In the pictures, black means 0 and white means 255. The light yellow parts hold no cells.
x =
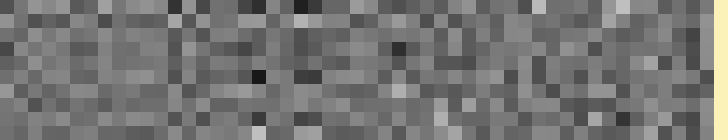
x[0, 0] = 81
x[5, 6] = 99
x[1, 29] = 128
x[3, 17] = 70
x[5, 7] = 131
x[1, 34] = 119
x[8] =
[116, 111, 130, 124, 138, 109, 112, 138, 122, 138, 135, 122, 84, 122, 80, 119, 124, 101, 59, 124, 113, 68, 78, 113, 110, 134, 121, 104, 134, 107, 115, 175, 112, 102, 102, 121, 121, 86, 113, 107, 123, 78, 166, 111, 52, 96, 126, 153, 84, 72, 138]
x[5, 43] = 88
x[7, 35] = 138
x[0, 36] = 118
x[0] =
[81, 118, 148, 136, 149, 89, 101, 160, 119, 138, 146, 135, 51, 147, 72, 113, 110, 69, 47, 133, 98, 32, 58, 102, 102, 155, 137, 92, 80, 94, 111, 92, 131, 146, 93, 114, 118, 79, 186, 111, 112, 120, 95, 150, 191, 135, 136, 92, 112, 88, 121]
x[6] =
[151, 94, 120, 100, 114, 137, 135, 106, 116, 121, 103, 102, 137, 85, 105, 133, 143, 153, 133, 104, 122, 139, 135, 113, 101, 95, 99, 132, 175, 139, 88, 99, 88, 102, 125, 103, 98, 144, 114, 77, 124, 112, 147, 147, 82, 126, 110, 126, 92, 82, 99]
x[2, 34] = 127
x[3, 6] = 93
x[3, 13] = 148
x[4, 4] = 126
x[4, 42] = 125
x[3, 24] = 123
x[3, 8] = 112
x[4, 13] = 123
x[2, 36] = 135
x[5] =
[111, 128, 105, 132, 134, 102, 99, 131, 126, 140, 144, 124, 81, 132, 90, 101, 106, 86, 24, 131, 122, 62, 59, 130, 138, 141, 125, 92, 135, 90, 119, 114, 134, 114, 136, 147, 77, 136, 80, 123, 110, 81, 128, 88, 103, 116, 121, 126, 135, 122, 79]
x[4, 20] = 99
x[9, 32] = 164
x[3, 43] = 117
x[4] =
[96, 106, 143, 117, 126, 107, 117, 133, 111, 115, 117, 121, 95, 123, 100, 123, 120, 104, 127, 115, 99, 93, 114, 96, 89, 123, 120, 114, 84, 118, 133, 86, 85, 77, 113, 123, 113, 139, 80, 126, 114, 111, 125, 115, 103, 137, 163, 78, 125, 74, 140]
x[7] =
[118, 129, 82, 113, 97, 116, 107, 93, 115, 105, 110, 110, 134, 113, 139, 99, 99, 116, 113, 112, 126, 138, 120, 130, 141, 107, 111, 112, 118, 106, 112, 154, 91, 158, 107, 138, 91, 127, 135, 136, 89, 81, 91, 84, 115, 120, 143, 124, 126, 109, 140]
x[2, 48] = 93
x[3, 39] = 102
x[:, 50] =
[121, 146, 142, 141, 140, 79, 99, 140, 138, 130]

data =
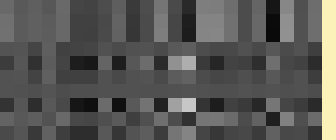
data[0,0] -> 105
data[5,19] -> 88
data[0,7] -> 77
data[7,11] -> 33
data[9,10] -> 93
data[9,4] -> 62
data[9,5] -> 45
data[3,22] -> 63
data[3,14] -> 77
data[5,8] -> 73
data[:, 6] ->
[67, 65, 64, 69, 24, 64, 79, 15, 70, 45]
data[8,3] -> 82
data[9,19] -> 97
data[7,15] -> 29
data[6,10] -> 80
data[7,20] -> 69
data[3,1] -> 84
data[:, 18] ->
[101, 104, 104, 73, 46, 71, 80, 39, 98, 59]
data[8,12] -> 76
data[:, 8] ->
[94, 99, 98, 75, 29, 73, 81, 16, 90, 54]
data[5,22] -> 61
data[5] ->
[82, 83, 67, 96, 64, 64, 64, 81, 73, 81, 83, 74, 92, 98, 76, 70, 72, 79, 71, 88, 75, 81, 61]
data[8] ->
[99, 88, 94, 82, 105, 72, 70, 79, 90, 63, 80, 111, 76, 49, 117, 118, 107, 76, 98, 31, 129, 79, 107]
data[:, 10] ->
[77, 75, 75, 82, 108, 83, 80, 115, 80, 93]
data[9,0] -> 74
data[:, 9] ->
[58, 55, 54, 81, 87, 81, 81, 89, 63, 83]
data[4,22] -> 44
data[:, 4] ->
[105, 104, 104, 65, 68, 64, 77, 73, 105, 62]
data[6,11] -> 80
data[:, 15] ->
[125, 132, 134, 72, 38, 70, 79, 29, 118, 55]
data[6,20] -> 79
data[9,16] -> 69
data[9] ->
[74, 85, 57, 97, 62, 45, 45, 88, 54, 83, 93, 60, 117, 132, 69, 55, 69, 72, 59, 97, 72, 74, 51]
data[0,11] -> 117

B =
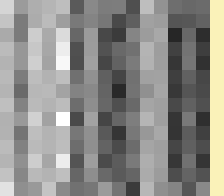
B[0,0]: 213
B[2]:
[170, 123, 205, 170, 219, 103, 155, 72, 59, 133, 156, 168, 38, 104, 45]
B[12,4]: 191
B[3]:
[187, 151, 199, 167, 237, 80, 156, 82, 105, 113, 180, 157, 65, 115, 62]
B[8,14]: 47
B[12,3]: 179
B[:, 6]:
[137, 132, 155, 156, 160, 145, 137, 142, 162, 144, 143, 158, 142, 119]
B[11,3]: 166
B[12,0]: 194
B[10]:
[187, 129, 186, 180, 189, 109, 143, 99, 75, 108, 165, 159, 70, 96, 77]
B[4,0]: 179
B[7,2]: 186
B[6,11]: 166
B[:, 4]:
[190, 158, 219, 237, 248, 190, 163, 188, 255, 187, 189, 237, 191, 138]
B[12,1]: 135
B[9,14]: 64
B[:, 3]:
[181, 187, 170, 167, 163, 178, 185, 179, 162, 179, 180, 166, 179, 196]
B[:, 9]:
[79, 95, 133, 113, 123, 113, 115, 105, 126, 120, 108, 122, 101, 59]
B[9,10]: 152
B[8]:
[177, 153, 209, 162, 255, 74, 162, 69, 102, 126, 181, 159, 53, 121, 47]
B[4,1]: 151
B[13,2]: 153
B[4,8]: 98
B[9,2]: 190
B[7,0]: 191
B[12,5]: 102
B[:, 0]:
[213, 196, 170, 187, 179, 185, 180, 191, 177, 178, 187, 180, 194, 226]

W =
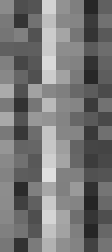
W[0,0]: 139
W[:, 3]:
[211, 190, 204, 202, 218, 204, 135, 186, 147, 196, 198, 207, 223, 167, 201, 213, 193, 178]
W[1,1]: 52
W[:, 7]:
[96, 113, 89, 109, 99, 93, 75, 114, 73, 112, 68, 72, 84, 117, 105, 78, 103, 116]
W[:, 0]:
[139, 121, 117, 96, 128, 136, 171, 122, 169, 121, 150, 137, 131, 141, 140, 136, 128, 119]
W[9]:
[121, 55, 109, 196, 134, 133, 57, 112]
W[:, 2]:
[84, 114, 82, 95, 87, 80, 162, 118, 152, 109, 102, 88, 91, 128, 96, 78, 86, 123]
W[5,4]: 162
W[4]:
[128, 70, 87, 218, 134, 130, 50, 99]
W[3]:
[96, 94, 95, 202, 141, 140, 91, 109]
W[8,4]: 132
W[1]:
[121, 52, 114, 190, 136, 133, 59, 113]
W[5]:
[136, 102, 80, 204, 162, 122, 39, 93]
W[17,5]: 131
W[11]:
[137, 113, 88, 207, 165, 103, 60, 72]
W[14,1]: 64
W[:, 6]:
[39, 59, 52, 91, 50, 39, 92, 59, 90, 57, 69, 60, 81, 49, 36, 53, 38, 66]
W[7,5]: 133
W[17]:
[119, 50, 123, 178, 143, 131, 66, 116]
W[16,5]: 127

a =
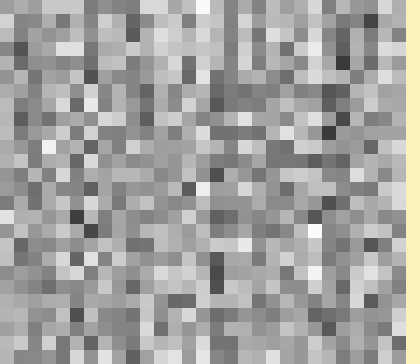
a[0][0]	158
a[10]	[170, 151, 125, 241, 161, 179, 100, 166, 128, 208, 173, 158, 159, 163, 198, 180, 134, 216, 190, 120, 113, 207, 202, 158, 147, 155, 102, 192, 216]
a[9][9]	147
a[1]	[210, 133, 137, 174, 120, 177, 133, 206, 177, 101, 139, 190, 203, 127, 205, 197, 130, 212, 156, 186, 182, 159, 193, 162, 122, 132, 68, 169, 178]
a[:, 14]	[249, 205, 217, 198, 208, 227, 181, 166, 132, 220, 198, 157, 146, 238, 189, 154, 189, 176, 144, 182, 205, 206, 150, 173, 219, 230]
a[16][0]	149
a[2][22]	216
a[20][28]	129
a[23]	[160, 174, 128, 167, 173, 127, 162, 142, 132, 131, 218, 113, 175, 150, 173, 124, 178, 176, 147, 156, 197, 177, 152, 89, 158, 172, 138, 122, 221]
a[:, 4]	[200, 120, 159, 224, 132, 155, 190, 217, 160, 205, 161, 178, 215, 135, 199, 170, 202, 160, 216, 195, 142, 174, 193, 173, 119, 119]
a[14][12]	136
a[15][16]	110
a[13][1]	141
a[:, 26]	[145, 68, 123, 135, 107, 172, 193, 205, 126, 161, 102, 180, 178, 121, 169, 169, 205, 86, 200, 225, 191, 91, 147, 138, 150, 123]
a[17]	[196, 103, 141, 136, 160, 141, 164, 193, 175, 113, 116, 190, 176, 160, 176, 202, 199, 233, 147, 184, 164, 174, 199, 133, 116, 154, 86, 127, 209]
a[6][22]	136
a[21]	[177, 169, 160, 172, 174, 133, 169, 164, 157, 170, 201, 148, 103, 108, 206, 180, 180, 193, 117, 145, 183, 151, 131, 166, 134, 216, 91, 147, 167]
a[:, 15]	[186, 197, 181, 192, 181, 114, 104, 87, 145, 113, 180, 125, 79, 157, 144, 97, 126, 202, 89, 74, 80, 180, 109, 124, 116, 135]
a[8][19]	164
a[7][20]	192
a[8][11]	193
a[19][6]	127
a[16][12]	174
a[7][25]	155
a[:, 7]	[143, 206, 190, 170, 188, 160, 135, 130, 216, 130, 166, 144, 163, 165, 171, 127, 124, 193, 132, 183, 200, 164, 137, 142, 181, 226]
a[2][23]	134
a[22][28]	207
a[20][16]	200
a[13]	[155, 141, 110, 171, 135, 133, 96, 165, 130, 151, 146, 155, 185, 92, 238, 157, 160, 215, 174, 147, 109, 167, 191, 191, 140, 129, 121, 202, 218]
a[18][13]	196
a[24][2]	135
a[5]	[148, 182, 118, 163, 155, 196, 82, 160, 137, 133, 154, 190, 199, 104, 227, 114, 133, 171, 179, 140, 110, 189, 218, 191, 179, 126, 172, 222, 187]

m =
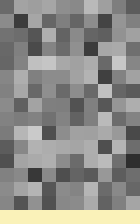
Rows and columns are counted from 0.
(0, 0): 106
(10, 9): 109
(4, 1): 131
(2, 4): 99
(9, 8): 153
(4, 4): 168
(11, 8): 111
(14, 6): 170
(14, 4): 136
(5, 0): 134
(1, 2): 166
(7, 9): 174
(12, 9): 110
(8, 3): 113
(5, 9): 162
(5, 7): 64
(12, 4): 78
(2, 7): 95
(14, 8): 128
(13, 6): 181
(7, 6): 128
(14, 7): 98
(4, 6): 172
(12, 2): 56
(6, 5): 141
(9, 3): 79
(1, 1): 60
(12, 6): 90
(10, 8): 180
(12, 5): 100
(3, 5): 144
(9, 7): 170
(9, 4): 141
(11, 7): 187
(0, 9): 92
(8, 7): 186

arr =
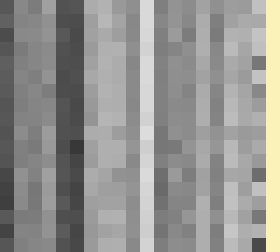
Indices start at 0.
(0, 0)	87
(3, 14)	175
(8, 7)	181
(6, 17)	165
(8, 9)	140
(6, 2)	135
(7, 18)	156
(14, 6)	159
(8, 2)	132
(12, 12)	154
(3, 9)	143
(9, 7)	173
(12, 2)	130
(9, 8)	157
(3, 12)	133
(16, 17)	174
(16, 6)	152
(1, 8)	164
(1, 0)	97
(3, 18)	191
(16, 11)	116
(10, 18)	170
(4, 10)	217
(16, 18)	178
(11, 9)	137
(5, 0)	92
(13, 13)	136
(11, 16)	187
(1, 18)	169
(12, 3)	160
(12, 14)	161
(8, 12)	141
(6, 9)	138
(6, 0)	90
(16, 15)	126
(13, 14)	162
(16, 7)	162
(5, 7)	176
